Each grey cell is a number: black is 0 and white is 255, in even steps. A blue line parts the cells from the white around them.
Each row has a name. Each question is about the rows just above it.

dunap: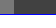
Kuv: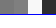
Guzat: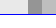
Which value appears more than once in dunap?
[65]
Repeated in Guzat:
[233]

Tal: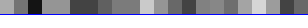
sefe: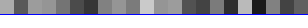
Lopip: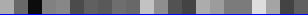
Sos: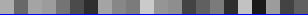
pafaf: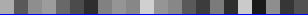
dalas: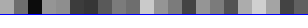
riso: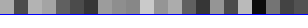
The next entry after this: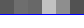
[67]
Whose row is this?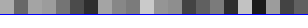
Sos

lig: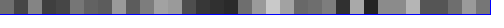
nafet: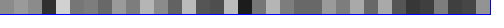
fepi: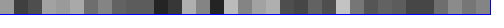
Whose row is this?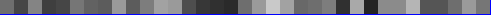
lig
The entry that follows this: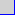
[118]

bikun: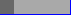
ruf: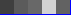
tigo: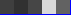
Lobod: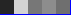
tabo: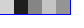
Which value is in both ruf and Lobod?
[211]
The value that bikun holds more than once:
[169]
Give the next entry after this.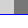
[141]
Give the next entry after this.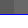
[211]
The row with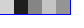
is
tabo
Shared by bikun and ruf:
[104]

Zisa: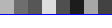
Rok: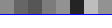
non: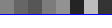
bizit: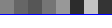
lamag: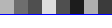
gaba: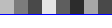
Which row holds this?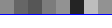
Rok
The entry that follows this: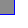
[102]
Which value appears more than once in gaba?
[73]

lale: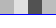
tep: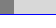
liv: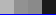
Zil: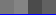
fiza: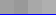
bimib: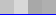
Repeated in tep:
[216]
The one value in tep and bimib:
[216]

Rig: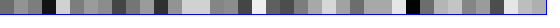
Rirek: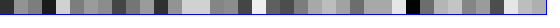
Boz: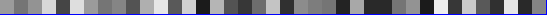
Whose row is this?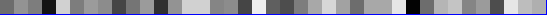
Rig
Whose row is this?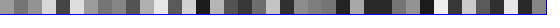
Boz
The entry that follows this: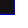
[209]

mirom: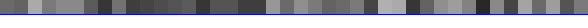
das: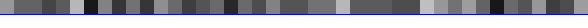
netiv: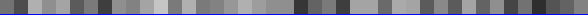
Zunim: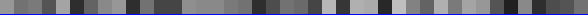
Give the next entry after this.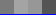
[32]
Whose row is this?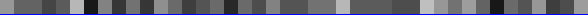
das

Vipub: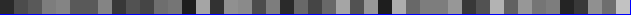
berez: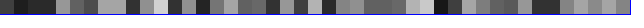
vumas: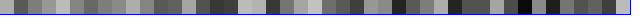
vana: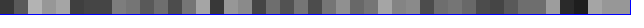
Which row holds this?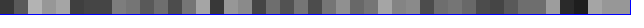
vana
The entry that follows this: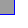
[42]

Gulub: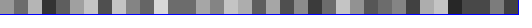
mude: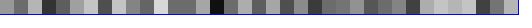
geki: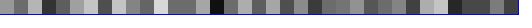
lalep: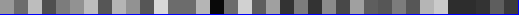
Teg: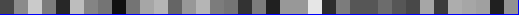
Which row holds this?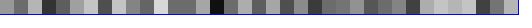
mude
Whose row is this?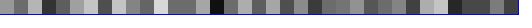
geki
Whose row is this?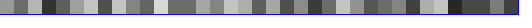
Gulub

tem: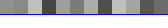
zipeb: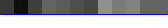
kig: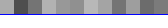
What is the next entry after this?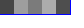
[191]
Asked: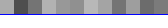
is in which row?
kig

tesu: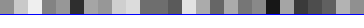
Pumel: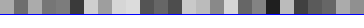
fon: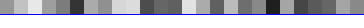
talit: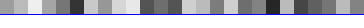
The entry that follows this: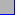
[144]
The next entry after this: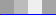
[118]
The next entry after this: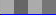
[137]
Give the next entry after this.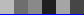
[90]
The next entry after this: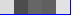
[171]

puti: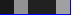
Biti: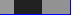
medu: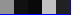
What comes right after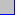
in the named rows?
[33]
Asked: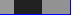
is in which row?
Biti
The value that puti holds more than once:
[33]
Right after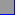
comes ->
[33]
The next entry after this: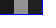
[33]
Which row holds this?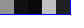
medu
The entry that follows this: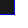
[146]

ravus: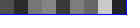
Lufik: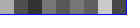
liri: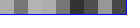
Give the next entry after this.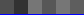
[201]
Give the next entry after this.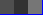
[87]
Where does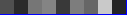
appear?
ravus

